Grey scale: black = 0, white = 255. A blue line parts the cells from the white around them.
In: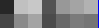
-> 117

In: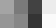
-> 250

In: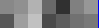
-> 121

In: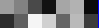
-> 60

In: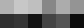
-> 12

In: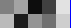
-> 206

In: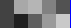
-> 201

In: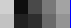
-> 148

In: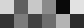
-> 44

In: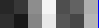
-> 182
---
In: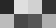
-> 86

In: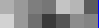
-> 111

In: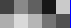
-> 182

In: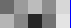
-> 38

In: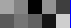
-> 98

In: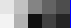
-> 16

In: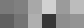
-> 175

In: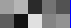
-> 224

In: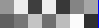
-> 196
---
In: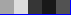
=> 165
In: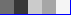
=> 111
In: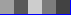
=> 160
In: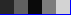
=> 39
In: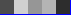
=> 76
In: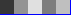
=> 54
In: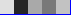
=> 224
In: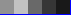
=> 145
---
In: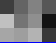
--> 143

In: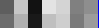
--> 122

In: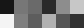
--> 85

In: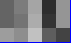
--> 52

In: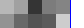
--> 91

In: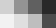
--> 190

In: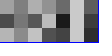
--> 202
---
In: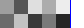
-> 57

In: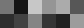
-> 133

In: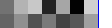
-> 81

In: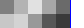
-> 153

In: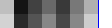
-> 84

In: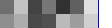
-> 73
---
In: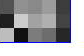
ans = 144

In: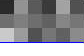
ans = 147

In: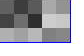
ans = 61

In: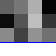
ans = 119

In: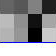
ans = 87

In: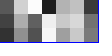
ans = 209

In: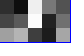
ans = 14

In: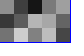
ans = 63

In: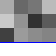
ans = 104
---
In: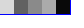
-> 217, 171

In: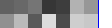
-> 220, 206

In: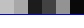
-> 193, 168

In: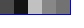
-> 193, 135

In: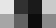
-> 230, 202

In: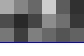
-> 205, 171

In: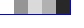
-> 254, 218
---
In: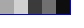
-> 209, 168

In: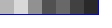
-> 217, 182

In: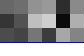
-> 206, 191

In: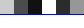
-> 255, 204

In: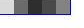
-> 218, 131

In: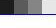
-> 231, 133

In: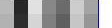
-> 225, 213

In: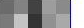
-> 195, 169

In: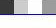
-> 253, 204

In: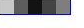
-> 200, 126
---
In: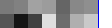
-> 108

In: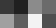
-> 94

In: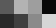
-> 63

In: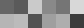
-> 159

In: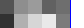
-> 214

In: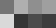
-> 53

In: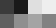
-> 143
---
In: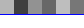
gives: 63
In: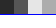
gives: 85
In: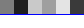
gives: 30
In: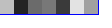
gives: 35
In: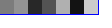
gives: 147
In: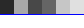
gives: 169
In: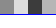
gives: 221
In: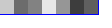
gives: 108
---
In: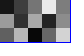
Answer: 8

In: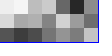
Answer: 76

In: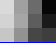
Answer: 70

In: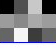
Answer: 60

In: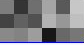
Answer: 157

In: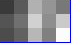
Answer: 183

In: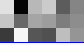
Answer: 86

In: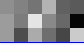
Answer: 171

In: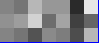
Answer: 83
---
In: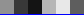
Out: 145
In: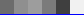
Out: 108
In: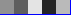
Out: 145
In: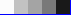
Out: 252
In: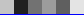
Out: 196
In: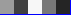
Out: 156
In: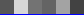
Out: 86
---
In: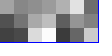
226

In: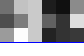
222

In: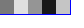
197

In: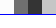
198

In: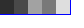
162

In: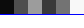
156
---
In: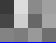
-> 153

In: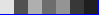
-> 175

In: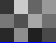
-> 32

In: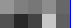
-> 67

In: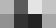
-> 36

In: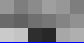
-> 46

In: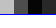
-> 5

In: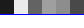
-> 99
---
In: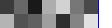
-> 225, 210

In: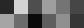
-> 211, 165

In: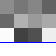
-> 251, 238

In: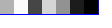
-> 252, 213

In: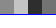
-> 196, 138

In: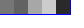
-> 204, 167

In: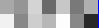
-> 253, 241

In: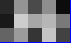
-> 205, 197

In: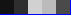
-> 209, 187

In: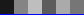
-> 190, 170
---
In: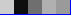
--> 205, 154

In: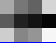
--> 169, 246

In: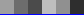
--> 159, 46

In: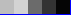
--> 189, 5

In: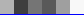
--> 179, 248

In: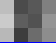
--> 190, 141

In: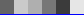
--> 100, 230

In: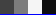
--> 65, 15

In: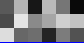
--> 89, 82

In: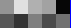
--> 148, 113
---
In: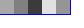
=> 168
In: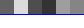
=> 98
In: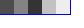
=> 77
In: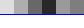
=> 222
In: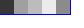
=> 54
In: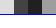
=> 221
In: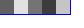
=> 96
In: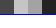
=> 71
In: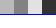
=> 185
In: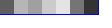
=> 94
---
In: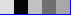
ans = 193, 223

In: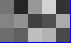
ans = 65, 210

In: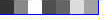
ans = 79, 253

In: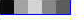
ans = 211, 211

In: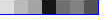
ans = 22, 222

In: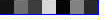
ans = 215, 215

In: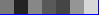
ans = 89, 215

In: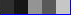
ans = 148, 198

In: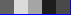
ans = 165, 219
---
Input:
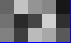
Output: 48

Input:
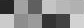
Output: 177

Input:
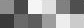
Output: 79

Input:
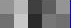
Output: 148

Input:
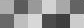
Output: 99

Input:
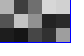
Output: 42
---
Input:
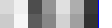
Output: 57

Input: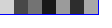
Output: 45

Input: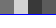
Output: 91

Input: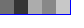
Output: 112

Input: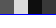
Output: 56

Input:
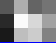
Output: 41

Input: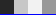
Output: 152

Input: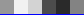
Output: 76
